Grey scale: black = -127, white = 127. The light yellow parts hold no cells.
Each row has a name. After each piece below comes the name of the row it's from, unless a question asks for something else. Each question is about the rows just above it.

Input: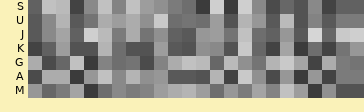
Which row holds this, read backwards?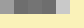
U
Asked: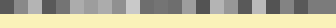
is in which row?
U

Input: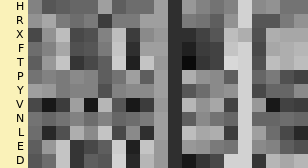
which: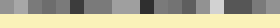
R
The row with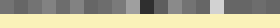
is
N
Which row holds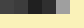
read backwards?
F
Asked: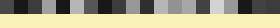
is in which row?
V
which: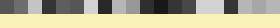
D

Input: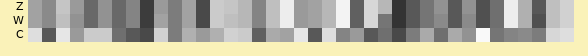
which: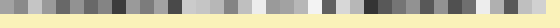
Z
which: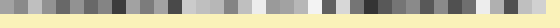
W

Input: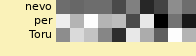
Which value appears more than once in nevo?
[-18]
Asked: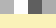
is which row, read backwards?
Toru
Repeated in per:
[52]
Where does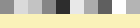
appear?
Toru

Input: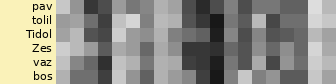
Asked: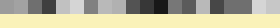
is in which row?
tolil
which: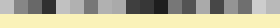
vaz
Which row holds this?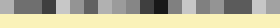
bos
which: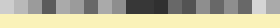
Zes

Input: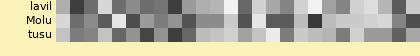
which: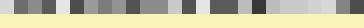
Molu
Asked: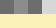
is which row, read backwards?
lavil
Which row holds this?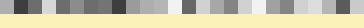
lavil
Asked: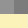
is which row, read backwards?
Molu

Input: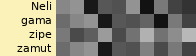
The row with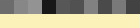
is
zamut
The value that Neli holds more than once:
[19]
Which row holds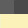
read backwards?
zipe
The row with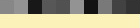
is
Neli
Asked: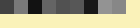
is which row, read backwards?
gama

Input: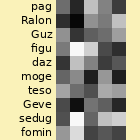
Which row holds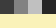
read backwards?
pag
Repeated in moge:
[-97]
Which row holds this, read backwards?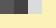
fomin
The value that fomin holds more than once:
[-60]

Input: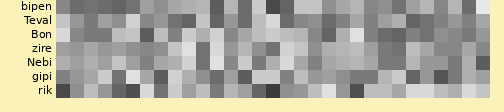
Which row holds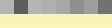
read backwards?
bipen
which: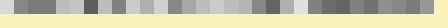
Bon
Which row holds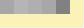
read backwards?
Nebi
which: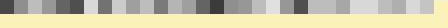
rik

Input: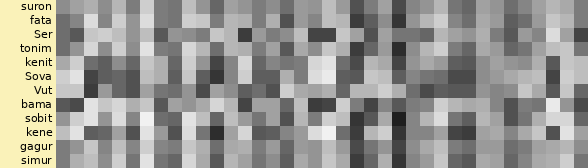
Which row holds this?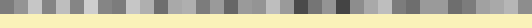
gagur
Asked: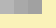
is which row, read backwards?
gagur
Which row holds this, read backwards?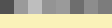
suron
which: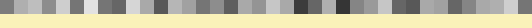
simur
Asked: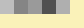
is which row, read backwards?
fata

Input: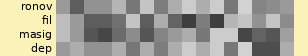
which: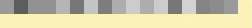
ronov
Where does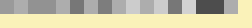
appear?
dep
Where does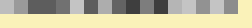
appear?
fil
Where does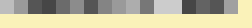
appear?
masig
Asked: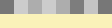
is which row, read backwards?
ronov

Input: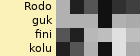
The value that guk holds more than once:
[49]
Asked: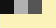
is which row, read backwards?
kolu
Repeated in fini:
[62]
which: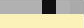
guk
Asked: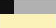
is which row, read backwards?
guk

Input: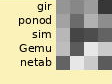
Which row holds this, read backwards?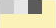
Gemu
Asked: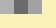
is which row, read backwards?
ponod

